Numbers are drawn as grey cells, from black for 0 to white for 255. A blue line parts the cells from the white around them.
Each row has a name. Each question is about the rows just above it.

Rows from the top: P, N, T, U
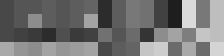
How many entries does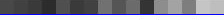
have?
16
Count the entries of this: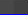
2
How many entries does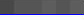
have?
6
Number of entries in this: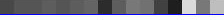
16

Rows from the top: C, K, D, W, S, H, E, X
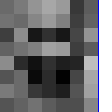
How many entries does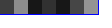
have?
7
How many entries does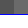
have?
2
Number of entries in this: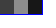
3
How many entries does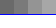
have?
4
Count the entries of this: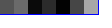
7
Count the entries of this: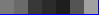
7
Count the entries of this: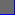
1

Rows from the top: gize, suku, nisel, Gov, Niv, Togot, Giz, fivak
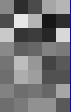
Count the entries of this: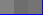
3
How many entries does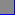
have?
1

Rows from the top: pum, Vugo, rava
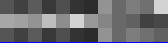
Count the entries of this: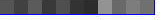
11
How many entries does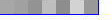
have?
7
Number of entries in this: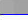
2

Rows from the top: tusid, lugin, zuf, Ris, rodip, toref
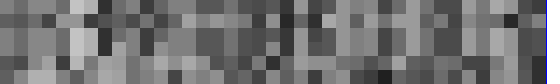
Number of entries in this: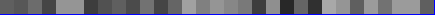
31
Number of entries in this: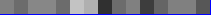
15
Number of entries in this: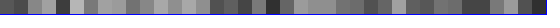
39
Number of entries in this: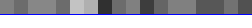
18

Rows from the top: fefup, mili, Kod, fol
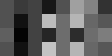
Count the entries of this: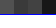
4
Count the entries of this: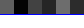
6
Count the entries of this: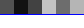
6
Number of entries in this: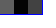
3
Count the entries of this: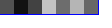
7
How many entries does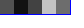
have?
5
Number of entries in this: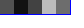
5

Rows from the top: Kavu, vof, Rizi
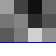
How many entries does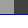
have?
2
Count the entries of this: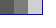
3
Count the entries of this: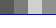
4

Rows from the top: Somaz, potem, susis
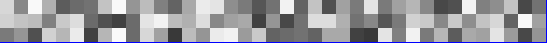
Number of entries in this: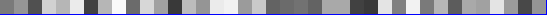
39
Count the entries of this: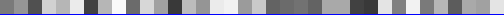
36
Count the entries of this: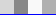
4
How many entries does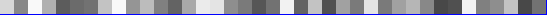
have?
39
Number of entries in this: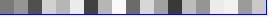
19
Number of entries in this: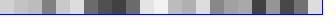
23

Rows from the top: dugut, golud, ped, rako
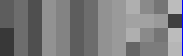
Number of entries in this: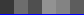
6
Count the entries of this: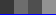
4
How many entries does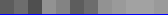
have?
12
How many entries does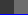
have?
2
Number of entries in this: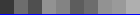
10
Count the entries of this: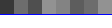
8

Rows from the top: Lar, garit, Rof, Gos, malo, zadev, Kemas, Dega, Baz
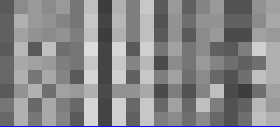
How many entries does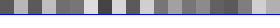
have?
20
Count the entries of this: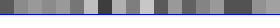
20
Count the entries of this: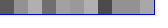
11
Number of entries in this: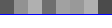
8
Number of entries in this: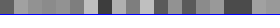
20

